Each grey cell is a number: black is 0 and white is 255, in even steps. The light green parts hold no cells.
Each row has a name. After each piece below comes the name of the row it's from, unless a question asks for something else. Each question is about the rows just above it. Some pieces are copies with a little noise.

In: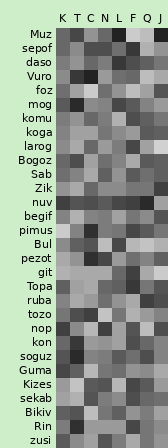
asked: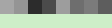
pezot
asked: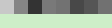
pimus

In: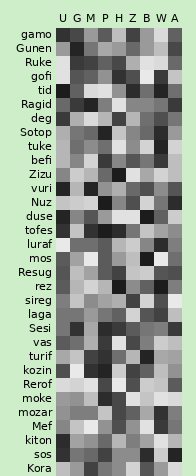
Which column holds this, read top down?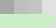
W
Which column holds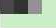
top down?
H
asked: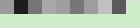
Gunen
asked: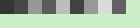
gamo
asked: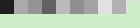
kiton

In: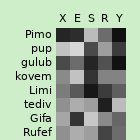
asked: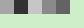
Gifa
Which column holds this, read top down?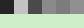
X
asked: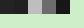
Pimo
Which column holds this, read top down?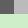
Y
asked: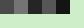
gulub
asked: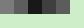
Limi
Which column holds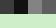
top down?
Y

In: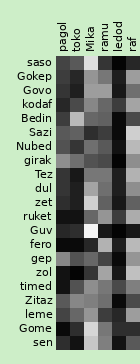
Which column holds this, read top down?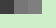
ramu
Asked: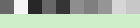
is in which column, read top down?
Mika
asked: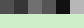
Nubed
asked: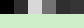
Gome
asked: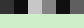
sen
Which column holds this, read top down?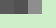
pagol

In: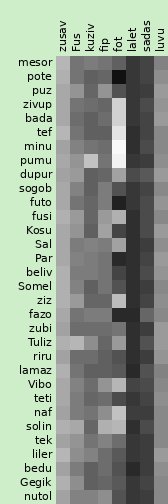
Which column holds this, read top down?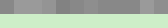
luvu
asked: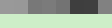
tek
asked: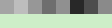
Tuliz
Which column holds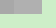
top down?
zusav
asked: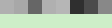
solin
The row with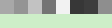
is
pumu

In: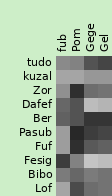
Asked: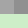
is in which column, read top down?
fub
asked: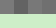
Bibo
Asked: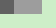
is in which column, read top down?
fub

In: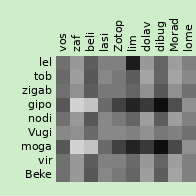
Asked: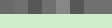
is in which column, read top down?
vos
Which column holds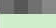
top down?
vos
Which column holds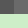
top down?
beli

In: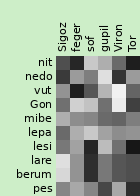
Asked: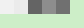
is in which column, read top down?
Viron
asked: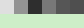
lare
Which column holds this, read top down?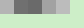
gupil
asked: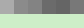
mibe

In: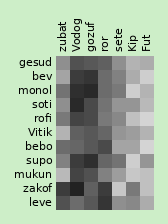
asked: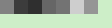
supo
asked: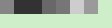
supo
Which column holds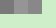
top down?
sete

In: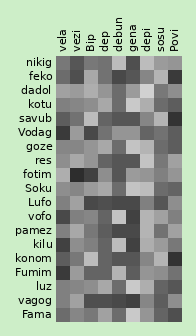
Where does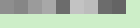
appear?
Soku
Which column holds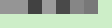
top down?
Bip
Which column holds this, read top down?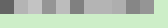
depi

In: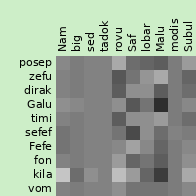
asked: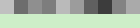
kila
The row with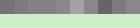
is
Fefe
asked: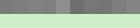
vom
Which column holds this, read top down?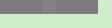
modis

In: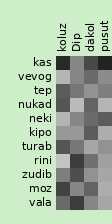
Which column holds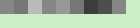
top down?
Dip
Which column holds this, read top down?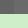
dakol
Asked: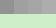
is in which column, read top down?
pusut
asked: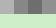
vevog
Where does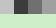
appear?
rini
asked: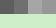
turab

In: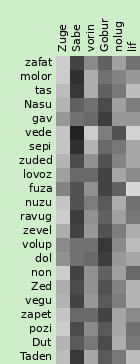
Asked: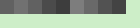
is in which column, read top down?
Gobur
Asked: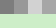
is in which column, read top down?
lif
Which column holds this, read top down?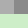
Zuge

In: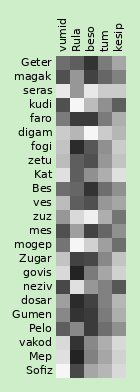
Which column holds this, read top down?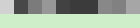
beso
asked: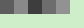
Pelo
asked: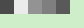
neziv

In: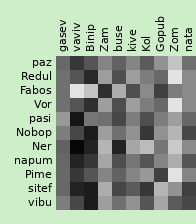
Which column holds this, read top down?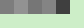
Gopub
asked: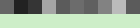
napum
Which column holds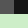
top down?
vaviv
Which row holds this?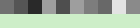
Redul

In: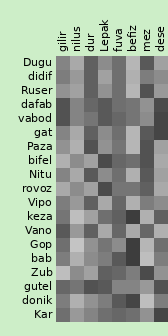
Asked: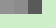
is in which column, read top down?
mez
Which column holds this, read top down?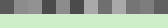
Lepak
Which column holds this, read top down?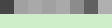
dese
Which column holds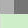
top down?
befiz

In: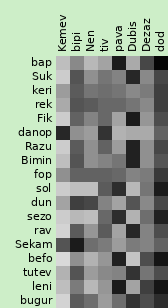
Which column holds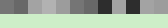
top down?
pava
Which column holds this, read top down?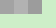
pava
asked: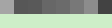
rek
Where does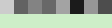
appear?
Fik
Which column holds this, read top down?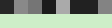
Dubis

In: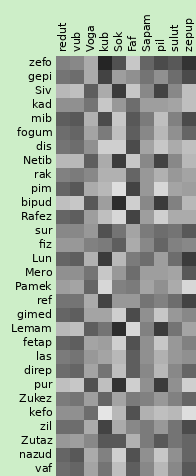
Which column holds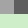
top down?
Voga
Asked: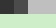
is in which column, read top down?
zepup
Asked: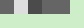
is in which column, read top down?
zepup

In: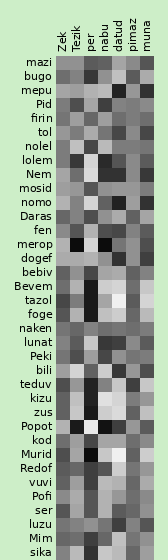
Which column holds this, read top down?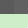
Zek
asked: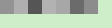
Pofi
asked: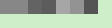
mazi

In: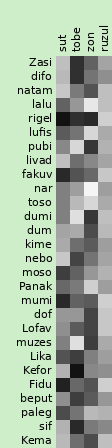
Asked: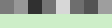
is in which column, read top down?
tobe
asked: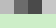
Kema
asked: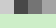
nebo
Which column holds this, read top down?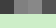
zon

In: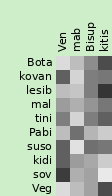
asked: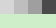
Veg
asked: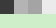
sov
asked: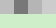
Pabi
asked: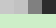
lesib

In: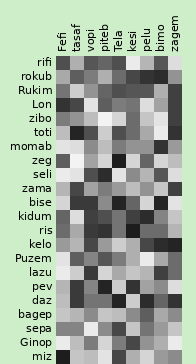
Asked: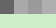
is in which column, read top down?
bimo
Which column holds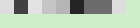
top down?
zagem
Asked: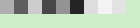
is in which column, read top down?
tasaf
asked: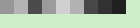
kelo

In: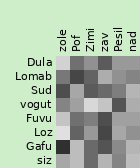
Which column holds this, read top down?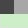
Pof
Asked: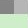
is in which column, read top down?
nad
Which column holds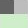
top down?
Pof
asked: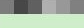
Lomab
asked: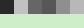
Gafu
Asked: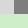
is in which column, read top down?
Zimi
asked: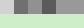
Dula

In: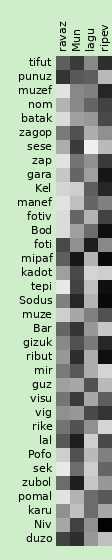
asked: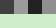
foti
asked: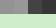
vig
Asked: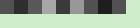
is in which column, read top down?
Mun
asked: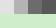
pomal
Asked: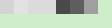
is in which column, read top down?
ravaz
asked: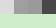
batak

